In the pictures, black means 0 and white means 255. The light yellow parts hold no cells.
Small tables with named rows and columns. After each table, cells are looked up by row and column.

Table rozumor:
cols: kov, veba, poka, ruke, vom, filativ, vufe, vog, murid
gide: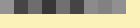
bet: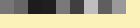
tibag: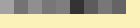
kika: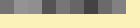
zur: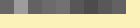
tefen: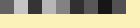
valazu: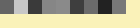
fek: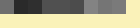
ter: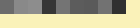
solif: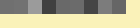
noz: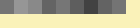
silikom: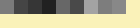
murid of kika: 129
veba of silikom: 69
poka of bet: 28
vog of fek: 117
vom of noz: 118
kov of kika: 115
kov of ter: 107
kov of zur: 102
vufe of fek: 131
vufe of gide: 139
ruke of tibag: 119
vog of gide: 129
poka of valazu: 58
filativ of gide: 68
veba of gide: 69
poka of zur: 98
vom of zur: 113
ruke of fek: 80

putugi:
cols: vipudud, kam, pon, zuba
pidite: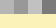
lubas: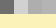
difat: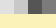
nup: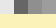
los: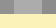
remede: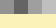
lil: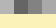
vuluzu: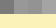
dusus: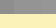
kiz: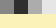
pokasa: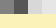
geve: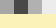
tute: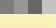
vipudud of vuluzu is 122
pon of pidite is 193
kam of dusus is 148
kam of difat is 200
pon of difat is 85
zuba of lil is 169
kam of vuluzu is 152
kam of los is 172
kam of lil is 101
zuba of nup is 157
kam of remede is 100
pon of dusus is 148
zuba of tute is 194
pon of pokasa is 216
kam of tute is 150
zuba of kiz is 230
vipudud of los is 145
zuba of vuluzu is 164
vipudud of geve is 166
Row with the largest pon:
pokasa

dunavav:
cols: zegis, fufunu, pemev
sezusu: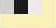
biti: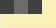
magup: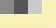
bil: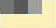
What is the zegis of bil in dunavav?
116
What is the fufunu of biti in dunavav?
108
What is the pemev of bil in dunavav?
158
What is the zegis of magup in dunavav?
137
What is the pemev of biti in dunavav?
65
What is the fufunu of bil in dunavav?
89
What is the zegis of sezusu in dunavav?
208
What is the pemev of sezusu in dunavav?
235
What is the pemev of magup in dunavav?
202
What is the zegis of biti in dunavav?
64
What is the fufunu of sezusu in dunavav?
27
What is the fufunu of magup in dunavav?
86

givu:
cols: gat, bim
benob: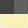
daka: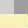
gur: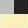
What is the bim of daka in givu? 157
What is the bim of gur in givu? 35
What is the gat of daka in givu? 208
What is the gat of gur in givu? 190
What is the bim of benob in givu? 96
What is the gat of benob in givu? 66

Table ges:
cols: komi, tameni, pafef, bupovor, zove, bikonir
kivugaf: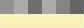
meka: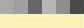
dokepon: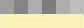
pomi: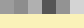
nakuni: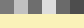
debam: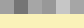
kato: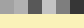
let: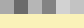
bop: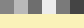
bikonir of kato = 54
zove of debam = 198
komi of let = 170
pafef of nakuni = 110
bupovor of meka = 182
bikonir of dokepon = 189
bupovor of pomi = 85
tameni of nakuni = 193
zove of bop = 122
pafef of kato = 88
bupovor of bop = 236
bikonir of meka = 74
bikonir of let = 195
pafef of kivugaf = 111
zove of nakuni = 106
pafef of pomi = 176
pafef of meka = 102
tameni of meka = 160
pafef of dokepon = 173

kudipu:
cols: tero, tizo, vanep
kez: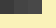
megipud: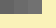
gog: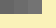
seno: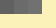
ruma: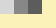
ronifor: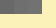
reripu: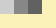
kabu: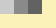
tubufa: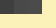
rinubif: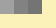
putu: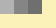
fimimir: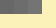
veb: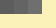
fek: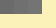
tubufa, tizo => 73
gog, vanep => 115
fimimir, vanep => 116
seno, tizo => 107
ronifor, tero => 105
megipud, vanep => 113
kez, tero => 59
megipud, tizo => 107
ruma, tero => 215
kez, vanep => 72
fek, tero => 107
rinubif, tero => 161
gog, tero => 102
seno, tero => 97
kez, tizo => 68
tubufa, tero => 63
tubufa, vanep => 75
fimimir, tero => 104
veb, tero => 93
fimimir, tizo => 109
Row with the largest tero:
ruma

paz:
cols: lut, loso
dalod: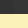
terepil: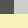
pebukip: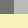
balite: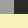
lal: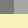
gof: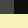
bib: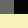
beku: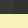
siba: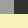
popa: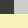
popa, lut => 59
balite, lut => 158
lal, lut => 123
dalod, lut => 51
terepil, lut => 84
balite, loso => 42
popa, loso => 204
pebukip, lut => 115
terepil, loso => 206

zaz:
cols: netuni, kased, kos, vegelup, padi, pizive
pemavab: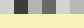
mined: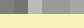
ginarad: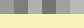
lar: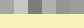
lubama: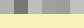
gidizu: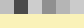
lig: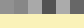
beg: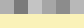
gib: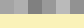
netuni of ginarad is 155
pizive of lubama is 192
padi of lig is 171
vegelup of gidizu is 144
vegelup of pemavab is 105
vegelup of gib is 153
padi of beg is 140
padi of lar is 150
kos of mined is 187
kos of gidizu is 205
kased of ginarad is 125
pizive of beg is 184
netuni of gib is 164
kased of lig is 135

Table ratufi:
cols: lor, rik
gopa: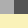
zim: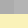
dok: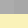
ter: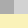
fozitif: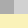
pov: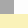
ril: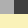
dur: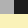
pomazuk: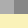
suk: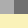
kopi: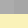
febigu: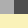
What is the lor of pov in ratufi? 168
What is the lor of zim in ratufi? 172
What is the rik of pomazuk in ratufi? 135
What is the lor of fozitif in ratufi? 171
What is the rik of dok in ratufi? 167
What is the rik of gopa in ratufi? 84
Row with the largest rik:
pov

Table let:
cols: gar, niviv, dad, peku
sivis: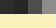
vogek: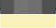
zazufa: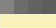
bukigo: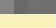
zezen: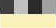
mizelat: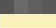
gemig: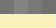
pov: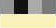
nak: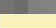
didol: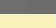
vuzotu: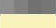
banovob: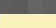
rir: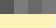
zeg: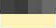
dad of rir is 105
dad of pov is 170
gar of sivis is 45
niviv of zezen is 192
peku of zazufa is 93
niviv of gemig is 131
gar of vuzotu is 142

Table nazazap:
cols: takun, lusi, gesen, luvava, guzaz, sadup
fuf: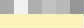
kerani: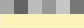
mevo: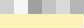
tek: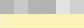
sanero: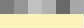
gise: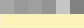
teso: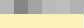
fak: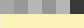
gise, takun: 167
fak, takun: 168
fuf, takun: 170
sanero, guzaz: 105
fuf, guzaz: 185
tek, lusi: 201
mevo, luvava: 196
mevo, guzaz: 218
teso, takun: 184
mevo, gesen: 160
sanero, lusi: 150
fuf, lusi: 241

